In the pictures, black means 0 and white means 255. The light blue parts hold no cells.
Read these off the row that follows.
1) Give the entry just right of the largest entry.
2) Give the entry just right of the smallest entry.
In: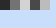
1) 73
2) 115

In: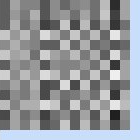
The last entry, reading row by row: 131
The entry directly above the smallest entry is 229
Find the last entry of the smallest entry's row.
140
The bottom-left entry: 103
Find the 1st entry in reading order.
94
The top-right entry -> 163
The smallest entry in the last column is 103
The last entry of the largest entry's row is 163
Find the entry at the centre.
131
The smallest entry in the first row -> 44
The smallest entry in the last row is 73
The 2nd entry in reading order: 163
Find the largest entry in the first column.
207
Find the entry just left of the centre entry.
140
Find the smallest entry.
32
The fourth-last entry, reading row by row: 103
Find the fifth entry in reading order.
85
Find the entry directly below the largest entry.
85
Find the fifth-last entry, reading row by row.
187
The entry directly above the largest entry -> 54
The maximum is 238
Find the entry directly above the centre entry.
140
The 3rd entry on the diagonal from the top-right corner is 163

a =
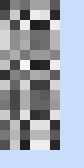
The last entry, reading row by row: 39
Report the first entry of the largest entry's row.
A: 194
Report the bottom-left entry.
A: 81
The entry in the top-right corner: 90
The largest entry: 247
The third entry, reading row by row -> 110
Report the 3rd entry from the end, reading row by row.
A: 237
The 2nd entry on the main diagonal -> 203
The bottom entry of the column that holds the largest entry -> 30
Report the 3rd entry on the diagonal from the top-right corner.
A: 30
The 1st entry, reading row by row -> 48
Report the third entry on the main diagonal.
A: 237
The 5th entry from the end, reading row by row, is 203
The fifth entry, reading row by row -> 161

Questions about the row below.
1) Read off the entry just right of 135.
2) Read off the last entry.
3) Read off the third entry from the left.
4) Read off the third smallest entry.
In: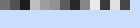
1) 234
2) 69
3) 28
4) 58

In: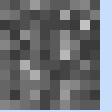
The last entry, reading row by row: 90
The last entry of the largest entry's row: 59
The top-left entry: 101
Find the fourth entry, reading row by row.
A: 154
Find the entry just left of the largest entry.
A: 59
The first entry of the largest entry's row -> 59
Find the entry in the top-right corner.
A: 79
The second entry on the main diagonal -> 111
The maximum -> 194
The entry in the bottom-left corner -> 132
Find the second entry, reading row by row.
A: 79
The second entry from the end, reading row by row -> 90
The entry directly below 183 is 68
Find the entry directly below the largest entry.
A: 90
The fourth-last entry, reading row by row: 132
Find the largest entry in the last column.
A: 122

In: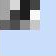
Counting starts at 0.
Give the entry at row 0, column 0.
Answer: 164
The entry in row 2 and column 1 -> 78
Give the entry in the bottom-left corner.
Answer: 100
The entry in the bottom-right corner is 198

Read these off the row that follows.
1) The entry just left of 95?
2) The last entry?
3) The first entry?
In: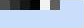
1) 242
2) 95
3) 77

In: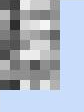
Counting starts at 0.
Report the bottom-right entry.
176
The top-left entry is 83
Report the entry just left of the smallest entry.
143
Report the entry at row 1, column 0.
186
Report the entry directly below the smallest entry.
92
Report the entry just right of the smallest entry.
215
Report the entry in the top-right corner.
154
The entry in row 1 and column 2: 164
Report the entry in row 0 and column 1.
64
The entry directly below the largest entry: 143
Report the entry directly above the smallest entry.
92
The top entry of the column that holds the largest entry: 205
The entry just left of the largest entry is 226
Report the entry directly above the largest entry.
124
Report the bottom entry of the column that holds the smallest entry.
55

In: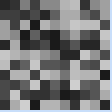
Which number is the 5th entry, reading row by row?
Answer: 137
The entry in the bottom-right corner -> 38
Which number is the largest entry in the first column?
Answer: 198
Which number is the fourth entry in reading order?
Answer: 62
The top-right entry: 160
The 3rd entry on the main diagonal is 171
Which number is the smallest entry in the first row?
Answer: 38
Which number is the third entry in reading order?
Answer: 126
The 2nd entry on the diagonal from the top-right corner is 73
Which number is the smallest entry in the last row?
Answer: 26
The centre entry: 126
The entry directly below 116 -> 50
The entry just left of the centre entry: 148
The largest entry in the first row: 189
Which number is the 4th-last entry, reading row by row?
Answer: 50
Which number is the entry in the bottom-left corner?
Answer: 50
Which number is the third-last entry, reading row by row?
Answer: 189

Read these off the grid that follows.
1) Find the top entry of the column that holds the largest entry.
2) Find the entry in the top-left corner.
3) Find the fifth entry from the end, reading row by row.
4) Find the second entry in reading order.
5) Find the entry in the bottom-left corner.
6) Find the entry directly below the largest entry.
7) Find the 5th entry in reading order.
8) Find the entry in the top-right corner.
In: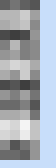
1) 96
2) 96
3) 149
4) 116
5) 106
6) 235
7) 183
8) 85
